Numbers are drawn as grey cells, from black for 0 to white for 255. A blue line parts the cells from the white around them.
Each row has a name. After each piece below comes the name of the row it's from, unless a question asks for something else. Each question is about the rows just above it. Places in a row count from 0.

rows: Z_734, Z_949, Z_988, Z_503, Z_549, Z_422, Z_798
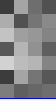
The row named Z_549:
[210 188 181 132]
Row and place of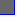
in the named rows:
Z_798, 2

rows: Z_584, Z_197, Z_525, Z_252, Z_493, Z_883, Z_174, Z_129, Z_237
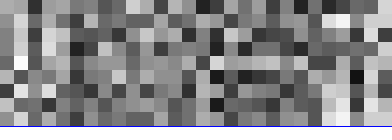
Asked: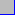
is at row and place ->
Z_129, 23
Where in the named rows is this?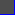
Z_525, 20
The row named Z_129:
[193 105 113  55 129  98 129  85 129 144 157 137  85 113 157  26 105  98
  85  55 129  92  85 187 228  55 228 181]

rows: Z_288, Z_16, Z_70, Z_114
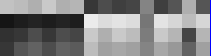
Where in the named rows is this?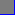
Z_70, 10
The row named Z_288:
[194 188 175 201 175 181  55  77  63  69 132  63  85 175  85]
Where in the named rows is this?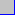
Z_288, 0

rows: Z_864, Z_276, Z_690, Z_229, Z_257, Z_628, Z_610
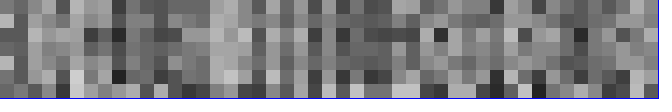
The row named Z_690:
[ 89  89 181 151 165 159  62  96  42 121  96  70  76 151 151 181 151 187
  83 173 128 173  62 136  56 109  76  70  76  70 173  48 165 121 159 121
 187  76 151 165 109  42 121 151  83 121 173]
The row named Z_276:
[181  89 159 136 115 165 136 151  83 128 128  83 136 121 109 173 165 136
 121 136  96 136 103 128 103  96  89  96 128  96 136 151 121 103  96 109
 151 151 136 115  83  89 109 115 151 151 128]
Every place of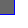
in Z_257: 10 22 24 33
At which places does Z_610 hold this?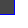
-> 14 17 22 30 34
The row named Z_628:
[115  89 151 173  83 206 121 165  35 103 109  62  83 115 109 173 194 159
  83 187 109 159  62 151  56 121  56  70 136 165 103 121 159 121 151  48
 181 109  62 151 109  62 109  89  62 181 159]
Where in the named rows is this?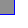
Z_257, 12

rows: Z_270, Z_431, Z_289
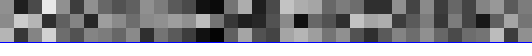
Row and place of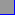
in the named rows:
Z_270, 35
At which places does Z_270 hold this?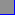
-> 0 4 6 10 28

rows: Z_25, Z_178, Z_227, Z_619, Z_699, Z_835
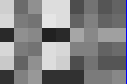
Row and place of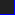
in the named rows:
Z_227, 3
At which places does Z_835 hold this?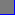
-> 6 7
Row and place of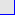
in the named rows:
Z_178, 3
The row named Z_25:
[207 107 144 221 221  77 115  85  99]
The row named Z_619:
[215 123 115 221 215 129 129  99 107]
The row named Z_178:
[215 123 115 229 221  99 129  99 107]
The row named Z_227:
[ 41 144 136  33  41 166 136 160 160]

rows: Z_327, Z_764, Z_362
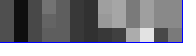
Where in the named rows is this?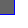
Z_764, 3
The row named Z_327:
[ 79  15  72 115  94  56  49 159 166 122 159 137 137]
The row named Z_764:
[ 79  15  72 100  94  56  49 153 166 122 159 137 137]
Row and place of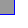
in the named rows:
Z_764, 7

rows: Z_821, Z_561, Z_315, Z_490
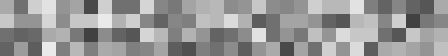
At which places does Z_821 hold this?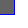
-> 27 29
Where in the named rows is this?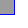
Z_490, 1
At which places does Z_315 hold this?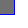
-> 0 16 19 27
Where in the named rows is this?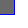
Z_315, 2
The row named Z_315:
[112  99 105 170 178 120  65 140  99  86 213 184 127 178 148  99 112 140
 226 112 148 120 192 148 219 199 199 112  86 199 164 178]
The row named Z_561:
[199 148 148 213 140 199 199 234 178 207 134  99 134 127 192 184 219 178
  93 112 164 164 148  99  86 184 192 134 207  65 120 134]

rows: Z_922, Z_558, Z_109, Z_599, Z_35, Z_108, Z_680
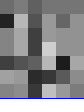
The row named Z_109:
[132 167  63 153 146 146]
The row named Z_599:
[132 167  63 206 146 146]
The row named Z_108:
[161 153  43  56  90 140]

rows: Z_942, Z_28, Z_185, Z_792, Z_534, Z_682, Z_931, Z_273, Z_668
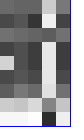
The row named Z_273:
[204 197 217 132 197]
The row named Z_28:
[ 73  85  53 239  67]
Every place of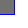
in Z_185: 0 4
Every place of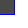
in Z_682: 0 2 4

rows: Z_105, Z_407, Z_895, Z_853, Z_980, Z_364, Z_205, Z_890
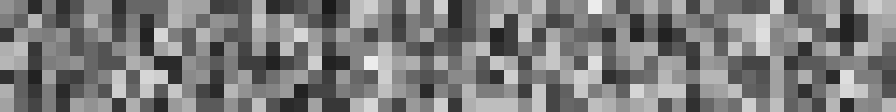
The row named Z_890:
[162 103  69 125  55 162 146 162  55 175  97  42 154 175  90  90 146  97
 190  83  42  48 162  55  55 182 214 125  69 154 125 206  55 175 190 190
 190 138 198  69 103  97 190 175 146 168 182  83 146  48 103 132 111 206
 125 190  97 125  69 182  42 138 132 182]
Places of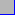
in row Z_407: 2 12 20 37 52 53
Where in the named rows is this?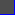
Z_895, 8
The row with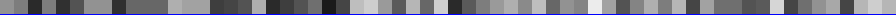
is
Z_105
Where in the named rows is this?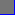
Z_980, 59

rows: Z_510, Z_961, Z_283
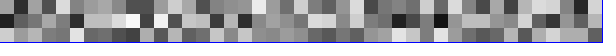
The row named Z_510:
[162  46 162  80 219 131 156 168 137  80  80 156 206 168  80 131 143 149
 235 156 111 206 125  96 149 219  73 118 131 111 206 104 219 131  73 168
  66 182 219 212 131  39 212]
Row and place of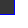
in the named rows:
Z_961, 39

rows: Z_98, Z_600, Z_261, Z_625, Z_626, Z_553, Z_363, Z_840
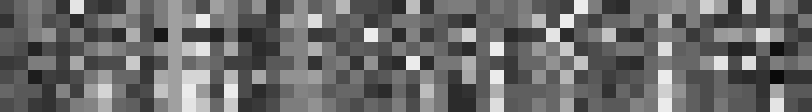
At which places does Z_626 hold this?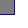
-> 2 3 14 24 47 55 57
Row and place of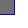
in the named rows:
Z_626, 23
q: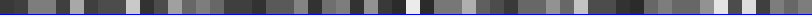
Z_626
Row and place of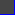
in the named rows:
Z_553, 41
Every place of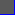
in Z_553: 15 27 29 34 39 42 45
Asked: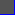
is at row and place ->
Z_840, 56
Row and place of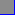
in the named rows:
Z_261, 32

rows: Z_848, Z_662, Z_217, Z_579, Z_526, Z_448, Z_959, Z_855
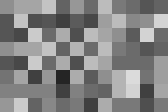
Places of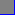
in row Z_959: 0 1 2 3 5
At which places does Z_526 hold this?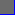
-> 3 8 9 10

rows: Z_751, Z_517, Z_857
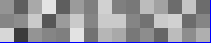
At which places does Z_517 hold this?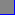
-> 0 6 9 14
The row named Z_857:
[215  59 148 133 127 227 114 182 169 120 141 102 188 141 175]
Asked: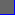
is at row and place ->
Z_857, 11
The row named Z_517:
[133 141 202  86 155 202 133 202 202 133 114 202 209 108 133]

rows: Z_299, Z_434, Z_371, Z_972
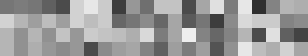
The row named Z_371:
[181 145 181 145 195 151 203 195 189 174 217 124 166 238 131 103 131 181
  75 224  96  67]
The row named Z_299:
[118 124 118  96  75 210 231 203  61 151 111 195 195  75 166 224 124 231
  47 131 181 174]
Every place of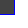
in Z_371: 21
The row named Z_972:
[181 145 174 151 139 151  75 139 158 166 131  96 158 124 158  83 145 231
 189 174 210 166]

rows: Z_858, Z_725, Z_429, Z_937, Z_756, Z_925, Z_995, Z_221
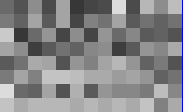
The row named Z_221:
[195 170 183 183 183 170 183 170 183 170 195 129 170]
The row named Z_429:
[202  55 106 149  69 141  69 149 106 135  90  98  83]
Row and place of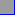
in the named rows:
Z_925, 8
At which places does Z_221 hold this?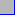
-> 2 3 4 6 8
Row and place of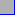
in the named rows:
Z_995, 5

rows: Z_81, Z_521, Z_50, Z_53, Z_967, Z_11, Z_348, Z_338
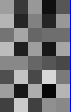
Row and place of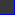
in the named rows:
Z_81, 1
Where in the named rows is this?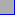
Z_348, 2
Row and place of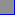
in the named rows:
Z_338, 3
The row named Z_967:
[136 136 102  86  72]

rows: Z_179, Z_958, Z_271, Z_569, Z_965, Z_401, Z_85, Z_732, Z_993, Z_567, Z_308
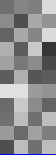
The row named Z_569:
[175  93 201  54]
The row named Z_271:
[100 169 133 217]
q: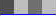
Z_308
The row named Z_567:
[155 106 161 126]
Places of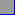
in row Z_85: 2

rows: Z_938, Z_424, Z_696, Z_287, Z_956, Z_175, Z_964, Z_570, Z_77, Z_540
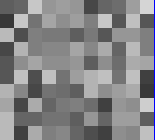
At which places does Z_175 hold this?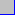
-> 1 3 7 9
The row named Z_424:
[ 56 199 115 165 142 158 127 199  86 192  86]

